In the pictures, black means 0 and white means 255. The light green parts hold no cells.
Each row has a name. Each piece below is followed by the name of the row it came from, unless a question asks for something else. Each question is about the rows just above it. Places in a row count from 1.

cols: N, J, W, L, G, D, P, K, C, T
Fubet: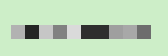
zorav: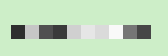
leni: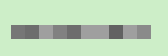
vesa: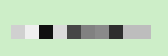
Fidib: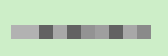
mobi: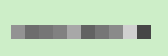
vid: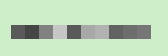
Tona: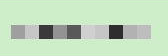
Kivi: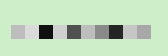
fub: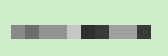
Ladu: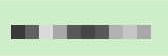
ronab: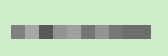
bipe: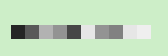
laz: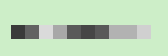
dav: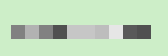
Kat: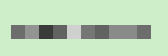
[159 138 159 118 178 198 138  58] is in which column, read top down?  P
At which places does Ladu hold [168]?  4 10

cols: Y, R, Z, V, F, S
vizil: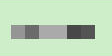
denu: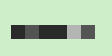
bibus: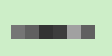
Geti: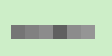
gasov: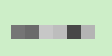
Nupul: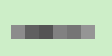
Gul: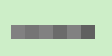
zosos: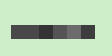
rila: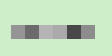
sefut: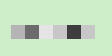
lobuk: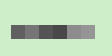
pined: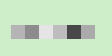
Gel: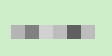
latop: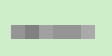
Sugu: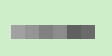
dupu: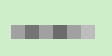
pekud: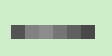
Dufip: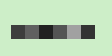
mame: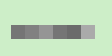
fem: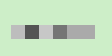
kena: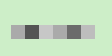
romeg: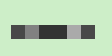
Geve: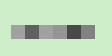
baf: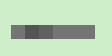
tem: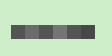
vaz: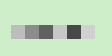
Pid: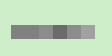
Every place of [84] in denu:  2 6
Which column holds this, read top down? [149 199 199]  Z
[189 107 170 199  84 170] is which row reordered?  kena
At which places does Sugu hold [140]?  4

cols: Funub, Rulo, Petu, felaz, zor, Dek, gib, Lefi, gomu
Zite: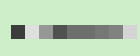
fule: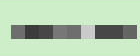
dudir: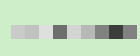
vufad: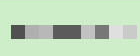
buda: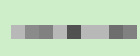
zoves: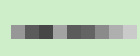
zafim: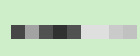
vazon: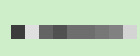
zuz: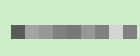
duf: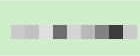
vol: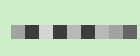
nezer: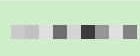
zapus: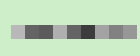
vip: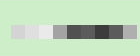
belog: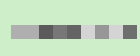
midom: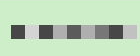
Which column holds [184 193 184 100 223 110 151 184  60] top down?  Dek
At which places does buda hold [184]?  1 4 6 7
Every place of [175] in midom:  4 6

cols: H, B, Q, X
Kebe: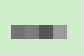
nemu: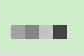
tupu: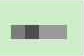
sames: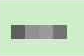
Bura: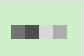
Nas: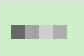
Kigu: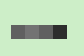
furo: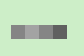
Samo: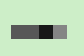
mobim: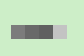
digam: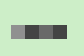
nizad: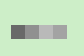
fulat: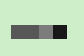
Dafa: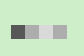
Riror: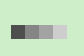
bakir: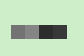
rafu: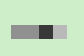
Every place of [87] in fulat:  1 2
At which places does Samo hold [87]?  1 2
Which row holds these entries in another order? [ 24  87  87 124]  fulat
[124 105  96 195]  mobim
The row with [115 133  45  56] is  bakir
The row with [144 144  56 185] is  rafu
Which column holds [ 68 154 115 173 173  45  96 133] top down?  X

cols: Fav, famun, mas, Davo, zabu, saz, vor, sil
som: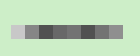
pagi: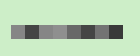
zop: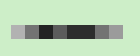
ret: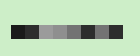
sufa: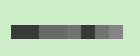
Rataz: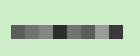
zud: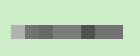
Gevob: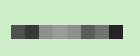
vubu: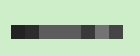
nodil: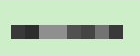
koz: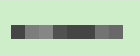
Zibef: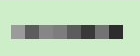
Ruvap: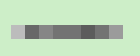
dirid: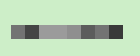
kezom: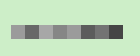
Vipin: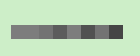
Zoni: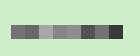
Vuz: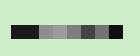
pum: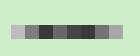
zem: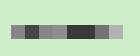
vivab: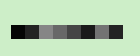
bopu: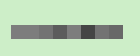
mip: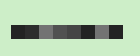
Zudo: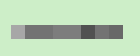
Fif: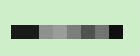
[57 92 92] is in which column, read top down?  saz
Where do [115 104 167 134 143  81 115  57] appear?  Zoni
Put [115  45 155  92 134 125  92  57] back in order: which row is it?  Zibef
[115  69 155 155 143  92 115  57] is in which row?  dirid
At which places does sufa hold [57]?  1 2 6
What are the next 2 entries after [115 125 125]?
[ 81 115]

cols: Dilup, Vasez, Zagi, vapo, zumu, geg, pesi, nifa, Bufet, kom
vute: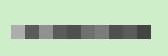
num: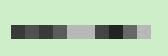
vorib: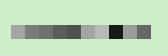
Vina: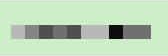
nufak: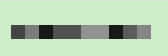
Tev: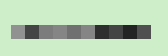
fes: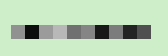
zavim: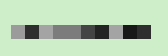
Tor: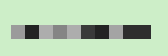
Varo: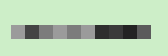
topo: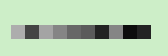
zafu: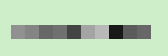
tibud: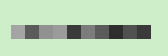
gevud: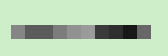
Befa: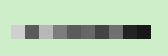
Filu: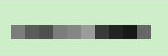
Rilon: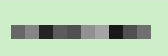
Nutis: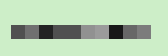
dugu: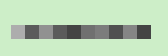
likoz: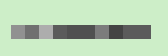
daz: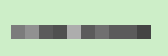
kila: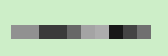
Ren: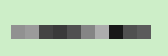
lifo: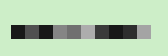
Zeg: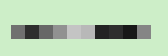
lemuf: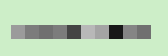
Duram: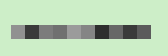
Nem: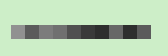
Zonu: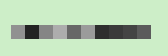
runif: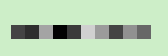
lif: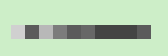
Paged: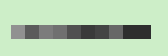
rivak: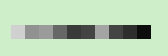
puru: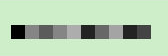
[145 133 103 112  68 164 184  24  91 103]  zafu
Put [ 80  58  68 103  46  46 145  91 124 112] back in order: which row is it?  Paged
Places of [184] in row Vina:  1 6 7
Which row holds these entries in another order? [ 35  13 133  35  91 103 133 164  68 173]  topo
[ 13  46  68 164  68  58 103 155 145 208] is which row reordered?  rivak
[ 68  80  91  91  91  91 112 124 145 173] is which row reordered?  daz

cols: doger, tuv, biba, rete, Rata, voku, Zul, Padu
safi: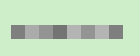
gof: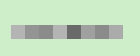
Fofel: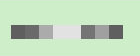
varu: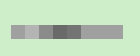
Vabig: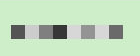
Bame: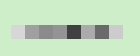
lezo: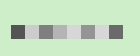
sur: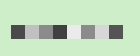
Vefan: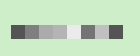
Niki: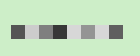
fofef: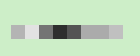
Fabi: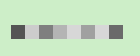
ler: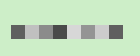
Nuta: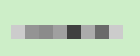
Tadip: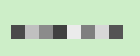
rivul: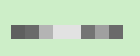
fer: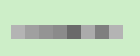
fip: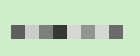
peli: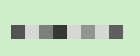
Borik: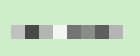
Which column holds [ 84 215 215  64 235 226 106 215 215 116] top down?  Rata
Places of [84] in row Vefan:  1 8
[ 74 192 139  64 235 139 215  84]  sur
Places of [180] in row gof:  1 4

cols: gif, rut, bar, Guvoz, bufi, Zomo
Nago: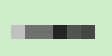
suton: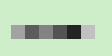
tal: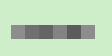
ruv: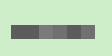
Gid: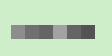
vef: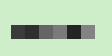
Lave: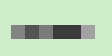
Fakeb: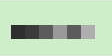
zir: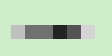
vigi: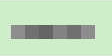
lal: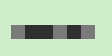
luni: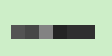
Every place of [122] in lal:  1 4 6
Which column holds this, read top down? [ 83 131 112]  Guvoz
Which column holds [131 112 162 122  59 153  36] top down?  Guvoz
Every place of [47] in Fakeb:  1
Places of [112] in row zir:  2 3

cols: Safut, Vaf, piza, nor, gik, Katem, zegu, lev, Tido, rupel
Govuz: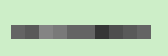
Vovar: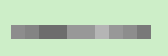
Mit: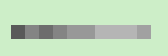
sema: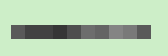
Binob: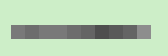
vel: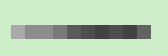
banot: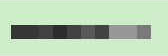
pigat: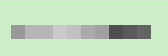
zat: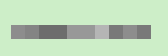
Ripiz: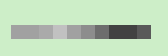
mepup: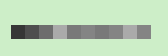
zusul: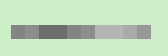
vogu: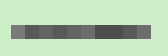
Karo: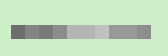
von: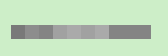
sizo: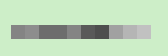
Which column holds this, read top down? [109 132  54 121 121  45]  nor
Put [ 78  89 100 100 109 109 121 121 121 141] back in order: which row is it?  Binob
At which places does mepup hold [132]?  6 8 10
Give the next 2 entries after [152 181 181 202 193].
[170 161]
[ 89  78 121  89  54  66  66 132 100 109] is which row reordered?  sema

